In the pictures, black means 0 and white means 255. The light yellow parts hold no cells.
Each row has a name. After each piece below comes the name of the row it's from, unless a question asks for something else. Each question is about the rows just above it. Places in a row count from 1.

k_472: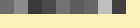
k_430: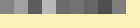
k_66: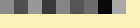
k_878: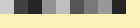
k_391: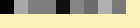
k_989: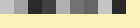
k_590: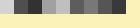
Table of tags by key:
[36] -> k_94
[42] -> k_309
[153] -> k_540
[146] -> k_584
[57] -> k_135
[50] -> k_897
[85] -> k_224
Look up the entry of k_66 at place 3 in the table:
k_540
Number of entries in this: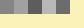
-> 5
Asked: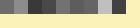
k_472

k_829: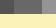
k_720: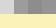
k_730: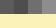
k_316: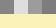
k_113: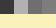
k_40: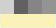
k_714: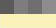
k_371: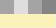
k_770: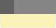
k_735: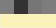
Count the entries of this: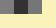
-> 3
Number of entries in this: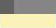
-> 4
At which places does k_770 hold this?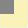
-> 2 3 4
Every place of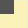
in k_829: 1
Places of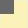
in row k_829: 2 3
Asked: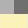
k_113

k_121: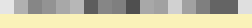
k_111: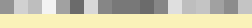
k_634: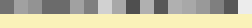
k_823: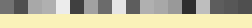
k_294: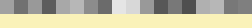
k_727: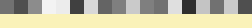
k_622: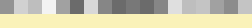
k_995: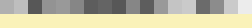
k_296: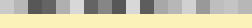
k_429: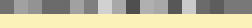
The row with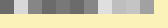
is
k_622
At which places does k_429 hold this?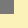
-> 17 18
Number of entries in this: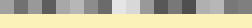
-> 18
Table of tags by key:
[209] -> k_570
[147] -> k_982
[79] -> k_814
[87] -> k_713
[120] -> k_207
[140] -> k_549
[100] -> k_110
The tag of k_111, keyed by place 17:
k_549

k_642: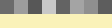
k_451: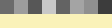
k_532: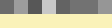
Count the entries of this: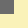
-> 1
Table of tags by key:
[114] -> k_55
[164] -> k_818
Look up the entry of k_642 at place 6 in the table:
k_818

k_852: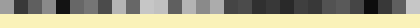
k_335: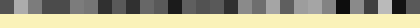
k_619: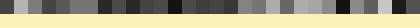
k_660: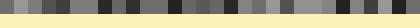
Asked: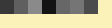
k_852
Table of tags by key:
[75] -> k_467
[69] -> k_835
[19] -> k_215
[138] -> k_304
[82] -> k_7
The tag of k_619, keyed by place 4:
k_835
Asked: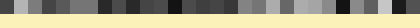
k_619
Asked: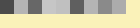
k_852
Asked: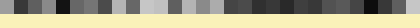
k_852
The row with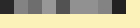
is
k_660

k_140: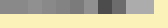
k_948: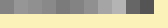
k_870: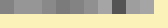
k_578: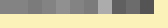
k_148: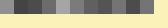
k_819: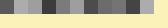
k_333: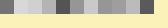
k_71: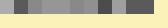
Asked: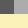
k_819
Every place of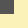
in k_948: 11
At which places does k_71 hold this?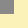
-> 3 6

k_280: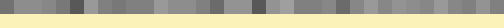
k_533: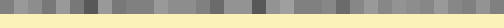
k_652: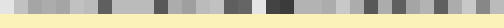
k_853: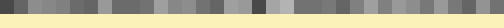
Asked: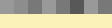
k_533
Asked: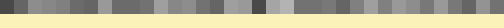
k_853
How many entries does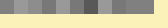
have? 11

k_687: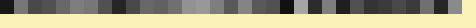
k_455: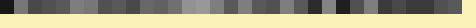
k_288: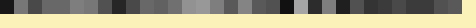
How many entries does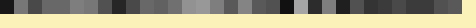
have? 33
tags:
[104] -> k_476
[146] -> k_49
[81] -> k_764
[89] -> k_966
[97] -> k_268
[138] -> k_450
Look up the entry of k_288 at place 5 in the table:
k_476
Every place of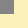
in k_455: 24

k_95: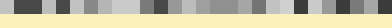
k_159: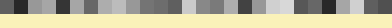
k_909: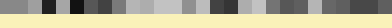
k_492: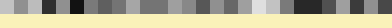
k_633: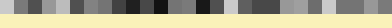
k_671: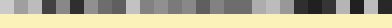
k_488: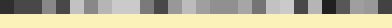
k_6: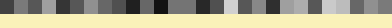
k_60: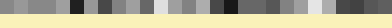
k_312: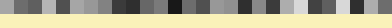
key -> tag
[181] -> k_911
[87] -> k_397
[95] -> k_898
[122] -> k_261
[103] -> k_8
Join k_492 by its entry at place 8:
k_898
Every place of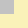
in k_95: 1 6 20
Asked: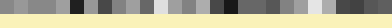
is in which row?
k_60
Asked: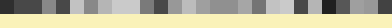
k_488
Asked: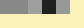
k_60
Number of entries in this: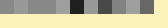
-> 11
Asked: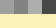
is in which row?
k_60

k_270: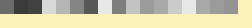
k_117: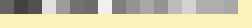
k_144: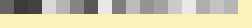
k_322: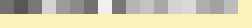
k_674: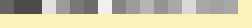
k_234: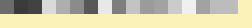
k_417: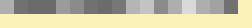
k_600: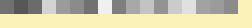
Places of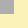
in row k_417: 1 13 15
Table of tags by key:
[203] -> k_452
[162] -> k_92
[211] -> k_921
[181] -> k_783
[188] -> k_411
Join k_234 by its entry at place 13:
k_452
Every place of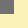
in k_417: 2 7 17
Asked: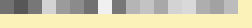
k_322
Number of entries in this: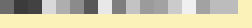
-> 17
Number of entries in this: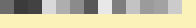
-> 13

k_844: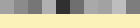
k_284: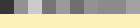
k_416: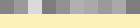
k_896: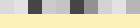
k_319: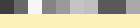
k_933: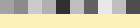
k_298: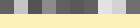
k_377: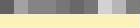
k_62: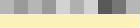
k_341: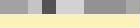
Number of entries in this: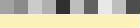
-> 10
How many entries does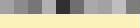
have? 10
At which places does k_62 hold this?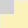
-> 5 7
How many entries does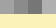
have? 4
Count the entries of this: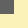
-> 1
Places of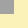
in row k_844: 1 8
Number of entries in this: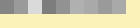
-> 9

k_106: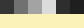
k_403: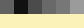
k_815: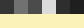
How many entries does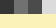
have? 4
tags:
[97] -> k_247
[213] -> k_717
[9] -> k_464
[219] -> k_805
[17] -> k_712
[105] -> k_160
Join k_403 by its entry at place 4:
k_160
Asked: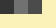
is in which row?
k_815

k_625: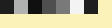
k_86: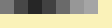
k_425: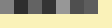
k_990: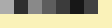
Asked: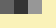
k_425
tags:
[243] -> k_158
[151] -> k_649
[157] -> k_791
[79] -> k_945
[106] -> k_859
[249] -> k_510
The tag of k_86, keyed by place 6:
k_649
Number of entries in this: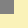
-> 1
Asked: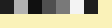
k_625
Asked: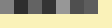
k_425

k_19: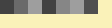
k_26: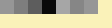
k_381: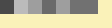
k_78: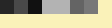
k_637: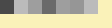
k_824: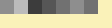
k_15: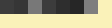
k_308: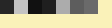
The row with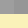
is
k_637
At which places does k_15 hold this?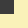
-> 1 4
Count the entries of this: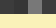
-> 4
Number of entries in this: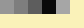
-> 5

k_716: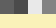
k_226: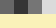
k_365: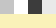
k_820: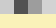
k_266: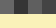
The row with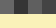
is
k_266
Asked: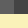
k_266

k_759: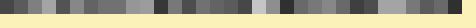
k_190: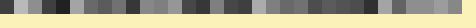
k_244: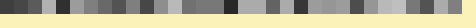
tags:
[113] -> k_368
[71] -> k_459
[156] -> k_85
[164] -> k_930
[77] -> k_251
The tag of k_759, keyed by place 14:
k_251
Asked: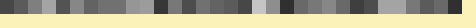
k_759

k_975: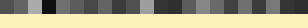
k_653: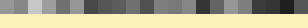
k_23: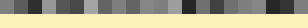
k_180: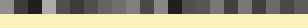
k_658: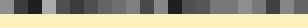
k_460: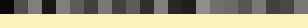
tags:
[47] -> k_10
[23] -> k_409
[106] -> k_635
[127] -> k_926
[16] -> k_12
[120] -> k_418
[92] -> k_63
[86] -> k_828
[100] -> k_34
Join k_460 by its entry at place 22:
k_418
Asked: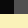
k_460
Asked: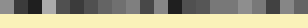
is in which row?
k_658
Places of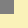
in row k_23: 1 9 12 18 22
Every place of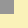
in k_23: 4

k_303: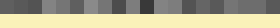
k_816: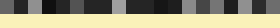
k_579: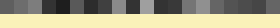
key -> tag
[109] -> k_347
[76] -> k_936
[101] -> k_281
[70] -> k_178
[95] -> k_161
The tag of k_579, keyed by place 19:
k_178
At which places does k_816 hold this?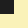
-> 13 17
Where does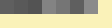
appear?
k_303
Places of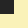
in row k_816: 2 5 7 8 10 11
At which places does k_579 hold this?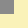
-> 9
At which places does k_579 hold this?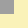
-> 11

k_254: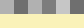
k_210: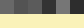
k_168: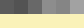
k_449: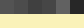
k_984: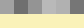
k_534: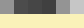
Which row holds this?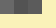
k_210
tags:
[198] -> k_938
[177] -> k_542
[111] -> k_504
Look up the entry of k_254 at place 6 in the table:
k_504
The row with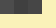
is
k_449
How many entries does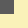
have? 1

